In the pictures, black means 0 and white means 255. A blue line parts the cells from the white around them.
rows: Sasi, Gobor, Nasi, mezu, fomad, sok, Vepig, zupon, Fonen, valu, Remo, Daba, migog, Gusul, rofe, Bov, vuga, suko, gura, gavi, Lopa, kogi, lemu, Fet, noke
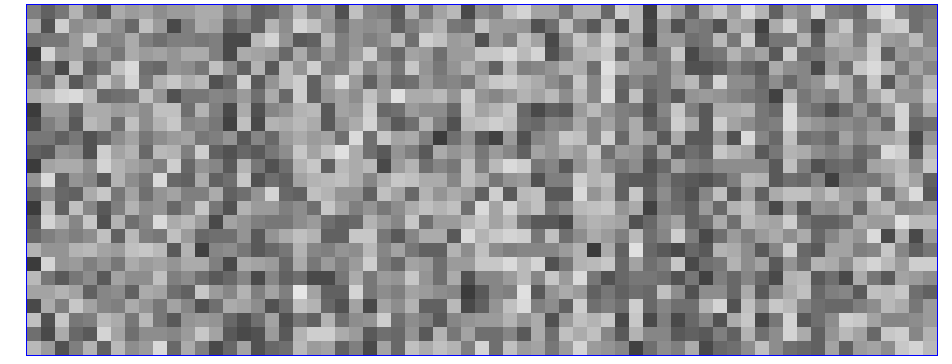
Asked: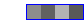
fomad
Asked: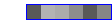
suko

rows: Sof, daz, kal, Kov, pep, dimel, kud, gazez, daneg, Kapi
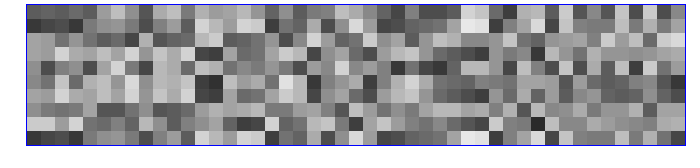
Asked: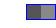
Sof
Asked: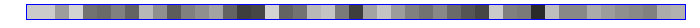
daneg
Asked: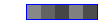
Sof
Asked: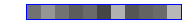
kal
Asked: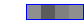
daneg

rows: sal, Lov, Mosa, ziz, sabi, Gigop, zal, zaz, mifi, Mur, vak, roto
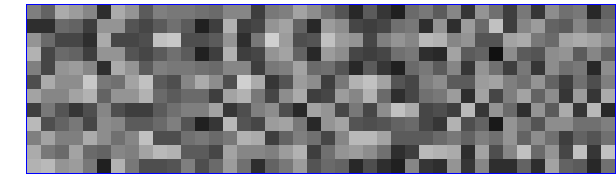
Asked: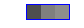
zaz
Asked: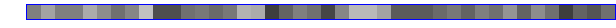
Mur
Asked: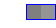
Mosa
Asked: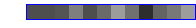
roto
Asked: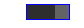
roto
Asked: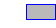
Mur
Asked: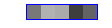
Mur

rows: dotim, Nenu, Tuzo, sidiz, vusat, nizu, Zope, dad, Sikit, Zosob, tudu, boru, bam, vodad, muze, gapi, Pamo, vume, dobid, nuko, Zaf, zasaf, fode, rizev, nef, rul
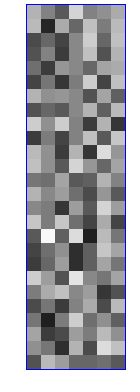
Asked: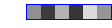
tudu
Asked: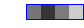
nizu

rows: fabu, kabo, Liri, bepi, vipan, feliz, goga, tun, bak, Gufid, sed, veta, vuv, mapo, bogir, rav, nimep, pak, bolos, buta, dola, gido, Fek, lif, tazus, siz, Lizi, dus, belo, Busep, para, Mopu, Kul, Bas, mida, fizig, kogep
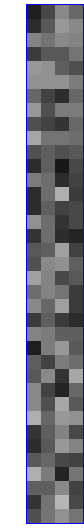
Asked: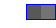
bepi
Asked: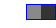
Lizi
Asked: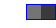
dola
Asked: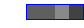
mida
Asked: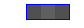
sed

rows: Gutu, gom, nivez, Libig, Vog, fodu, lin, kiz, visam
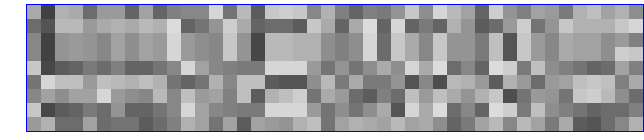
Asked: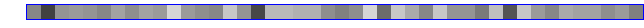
nivez
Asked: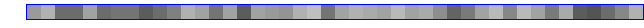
visam
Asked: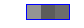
gom
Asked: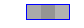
lin
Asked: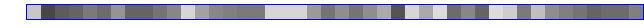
kiz

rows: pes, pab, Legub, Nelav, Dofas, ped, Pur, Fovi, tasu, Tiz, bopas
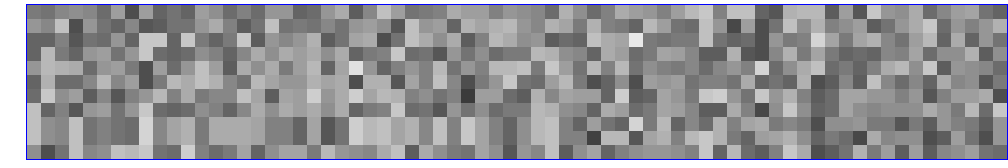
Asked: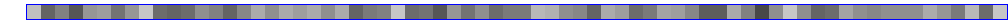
Fovi
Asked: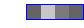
Legub

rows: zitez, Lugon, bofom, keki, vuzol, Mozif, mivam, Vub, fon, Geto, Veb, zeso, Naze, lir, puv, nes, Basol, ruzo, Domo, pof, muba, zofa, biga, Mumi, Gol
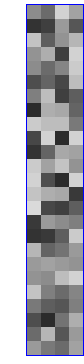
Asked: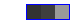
Lugon
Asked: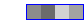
zitez

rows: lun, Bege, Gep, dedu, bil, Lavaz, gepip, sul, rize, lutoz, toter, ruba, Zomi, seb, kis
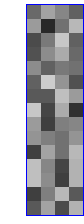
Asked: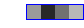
Bege
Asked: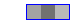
toter

